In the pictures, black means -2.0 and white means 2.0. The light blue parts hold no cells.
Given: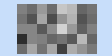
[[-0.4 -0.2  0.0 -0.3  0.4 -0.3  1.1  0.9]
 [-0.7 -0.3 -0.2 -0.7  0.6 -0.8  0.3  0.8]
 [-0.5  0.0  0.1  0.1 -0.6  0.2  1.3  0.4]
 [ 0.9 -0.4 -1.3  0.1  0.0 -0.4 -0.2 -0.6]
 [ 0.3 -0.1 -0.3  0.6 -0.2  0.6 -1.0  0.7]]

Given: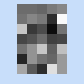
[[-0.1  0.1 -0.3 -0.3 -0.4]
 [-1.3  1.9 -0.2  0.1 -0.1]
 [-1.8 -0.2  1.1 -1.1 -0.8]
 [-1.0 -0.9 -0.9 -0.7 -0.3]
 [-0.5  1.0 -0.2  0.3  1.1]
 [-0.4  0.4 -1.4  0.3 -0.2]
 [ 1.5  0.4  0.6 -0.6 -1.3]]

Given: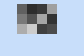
[[-1.1  0.5 -0.5 -1.3]
 [ 0.6 -1.2 -0.1 -0.7]
 [-1.0 -0.8  0.7  1.2]]

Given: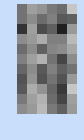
[[-0.3  1.1 -0.2  0.5  0.3 -0.1]
 [-0.6 -0.5 -0.2  0.2 -0.3  0.0]
 [-1.5  0.4 -1.2  0.5 -0.8 -0.5]
 [ 0.0  0.9  0.2  0.4  0.7  0.0]
 [ 0.2  0.6 -0.3  0.2 -0.5  0.1]
 [-0.9  0.2  0.0  0.5  0.8 -0.2]
 [-0.5 -0.2 -0.4  0.2 -0.6  0.0]
 [-0.7  0.4 -0.7  0.3 -0.7 -0.2]
 [-1.1  1.1 -0.6  0.7  0.3 -0.4]
 [-0.9  0.5 -0.1  0.5  0.8 -0.3]
 [-0.5  0.4  0.2  0.4  0.9 -0.1]]

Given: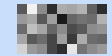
[[-0.5 -1.3 -0.6  1.8  0.2 -1.3  0.7  0.6  0.8]
 [-0.3  0.8  0.4  0.6 -0.6  0.5 -1.6 -0.4 -0.2]
 [ 0.2  0.3 -0.3  1.0  0.6 -0.4  0.2 -0.8 -0.6]
 [-0.3 -0.4  0.6 -0.6 -0.3 -0.9  0.5 -1.1  0.7]
 [ 0.2  0.4  1.3  0.4  0.2 -0.9 -1.3  1.6 -0.2]]

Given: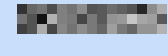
[[ 0.2  0.7 -1.2 -0.4 -0.2 -0.8  0.0 -0.2  0.2 -0.7 -0.6 -0.3 -0.5 -0.7
  -1.4]
 [ 0.5 -0.6 -0.2 -0.7 -1.7  0.8  0.0 -0.1 -0.9 -0.1 -0.6  0.3  0.4  1.1
   0.6]
 [ 0.3  0.8 -1.0 -0.7  0.7 -0.9  0.1 -0.2  0.2 -0.1 -0.4  0.5 -0.1 -0.4
   0.3]]

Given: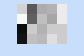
[[ 0.8  1.7  1.3 -0.6  0.7]
 [ 0.6  1.7  1.9 -0.5  1.0]
 [ 1.2  1.2 -1.8  1.2  0.8]
 [ 1.5  1.2 -1.7  1.0  0.9]]
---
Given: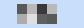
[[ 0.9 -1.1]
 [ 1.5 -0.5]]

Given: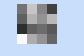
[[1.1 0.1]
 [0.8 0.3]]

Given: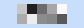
[[-1.5 -0.3]
 [ 1.7  0.2]]

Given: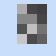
[[-0.9 -1.0]
 [ 0.1 -0.9]]

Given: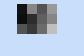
[[ 0.1 -0.7]
 [-1.3 -0.5]]

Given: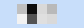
[[-1.8  1.4]
 [-0.7  1.5]]

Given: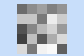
[[ 0.2  0.5]
 [ 1.1 -0.1]]

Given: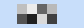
[[ 1.7 -0.4]
 [-1.5  1.4]]
